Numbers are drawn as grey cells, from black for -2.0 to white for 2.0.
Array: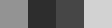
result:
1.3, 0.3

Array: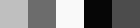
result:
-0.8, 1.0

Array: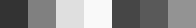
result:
0.3, -1.2

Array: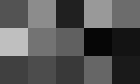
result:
-0.3, -1.0

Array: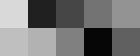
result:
0.3, 1.0

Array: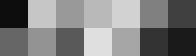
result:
-1.0, -0.4
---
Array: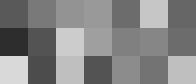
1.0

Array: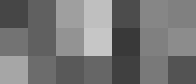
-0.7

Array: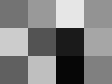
0.0

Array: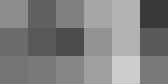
-0.1

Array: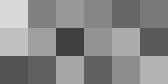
0.8

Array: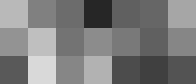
-0.7

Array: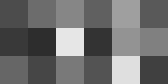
-1.0

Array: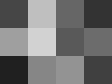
-1.0
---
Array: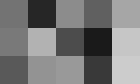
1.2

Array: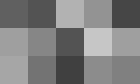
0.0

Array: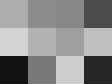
-1.4

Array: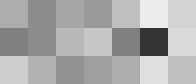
1.0

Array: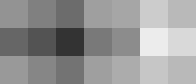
0.9

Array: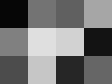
-0.4
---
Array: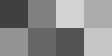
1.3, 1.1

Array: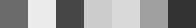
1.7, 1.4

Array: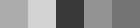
1.3, 0.7

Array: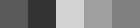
1.3, 0.5

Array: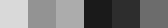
1.4, 0.7

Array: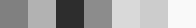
1.9, 1.4

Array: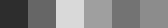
1.4, 0.5
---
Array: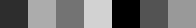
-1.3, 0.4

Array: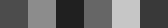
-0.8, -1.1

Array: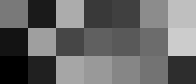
-0.1, -1.3

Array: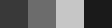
-1.1, -1.6

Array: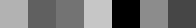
0.8, -0.9

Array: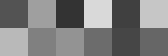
-0.7, -0.4

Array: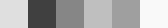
1.5, 1.9
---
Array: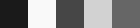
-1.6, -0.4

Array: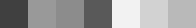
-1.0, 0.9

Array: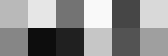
0.9, 0.5

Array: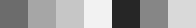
-0.3, 1.4

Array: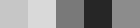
1.1, 0.2

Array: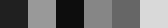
-1.5, 1.4

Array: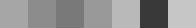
0.6, 1.1

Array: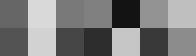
-0.4, 0.2
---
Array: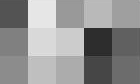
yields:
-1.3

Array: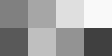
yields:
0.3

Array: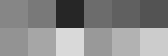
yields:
0.8

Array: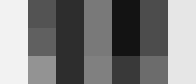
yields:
-0.8

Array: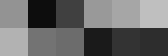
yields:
-1.2

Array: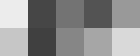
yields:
0.6
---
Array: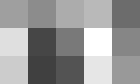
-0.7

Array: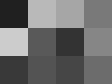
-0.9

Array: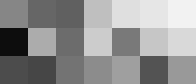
-0.2

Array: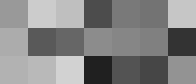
1.3

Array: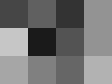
-0.4

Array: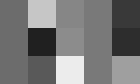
1.7

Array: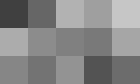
0.3

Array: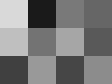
-0.9

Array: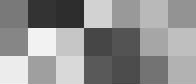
1.4
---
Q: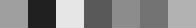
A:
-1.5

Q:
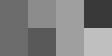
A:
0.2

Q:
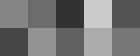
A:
-0.3

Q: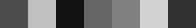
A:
1.0

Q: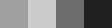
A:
1.2

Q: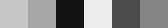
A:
0.6

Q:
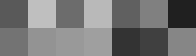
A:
1.0
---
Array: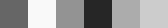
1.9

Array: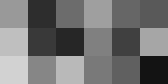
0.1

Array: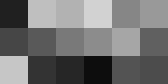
-1.2

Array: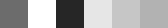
2.0

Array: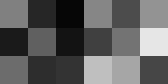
-1.3

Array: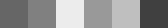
0.0

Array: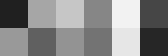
-0.5

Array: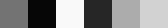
-1.9

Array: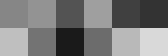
-0.2
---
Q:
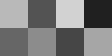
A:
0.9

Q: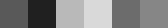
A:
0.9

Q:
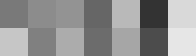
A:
1.4

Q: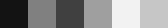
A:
1.1

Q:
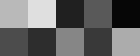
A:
0.9

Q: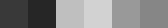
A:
1.0

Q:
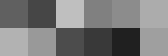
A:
0.8
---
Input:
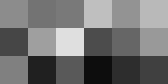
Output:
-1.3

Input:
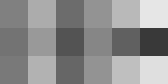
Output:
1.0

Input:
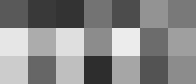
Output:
-0.7

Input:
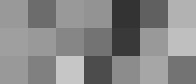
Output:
0.6

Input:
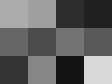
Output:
-1.7

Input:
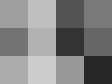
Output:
0.4

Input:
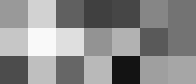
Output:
0.5

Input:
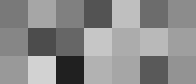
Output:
-0.6
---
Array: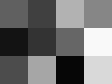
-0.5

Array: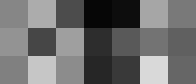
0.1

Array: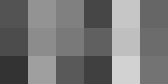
-0.7

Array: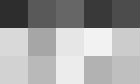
-1.3

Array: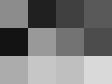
0.2

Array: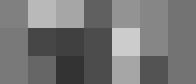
0.0
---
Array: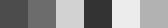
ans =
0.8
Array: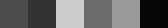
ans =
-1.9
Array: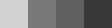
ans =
-1.1
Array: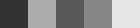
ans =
1.6
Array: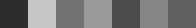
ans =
-0.5
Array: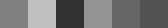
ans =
-0.7
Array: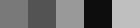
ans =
1.0
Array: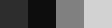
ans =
1.3
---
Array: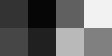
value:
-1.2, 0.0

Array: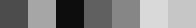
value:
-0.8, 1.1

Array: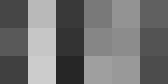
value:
-0.9, -0.8

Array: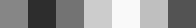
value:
0.1, -0.7

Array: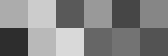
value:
0.7, -0.7

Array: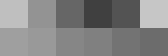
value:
1.0, -0.3
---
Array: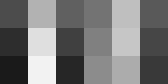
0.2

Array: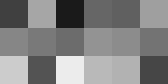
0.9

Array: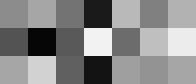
0.5

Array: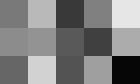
-0.7

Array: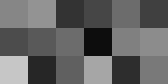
0.6

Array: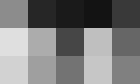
-0.2

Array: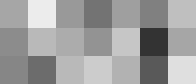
0.8
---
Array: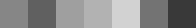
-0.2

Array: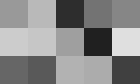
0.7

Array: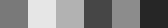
0.2

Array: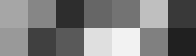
0.0

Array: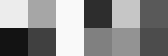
0.3

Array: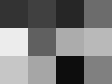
-1.8

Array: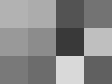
1.4

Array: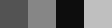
-1.8
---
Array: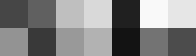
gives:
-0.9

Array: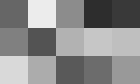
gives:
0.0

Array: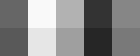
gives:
-0.4

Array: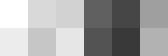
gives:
2.0

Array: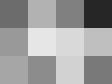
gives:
0.4

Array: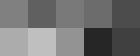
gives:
0.0
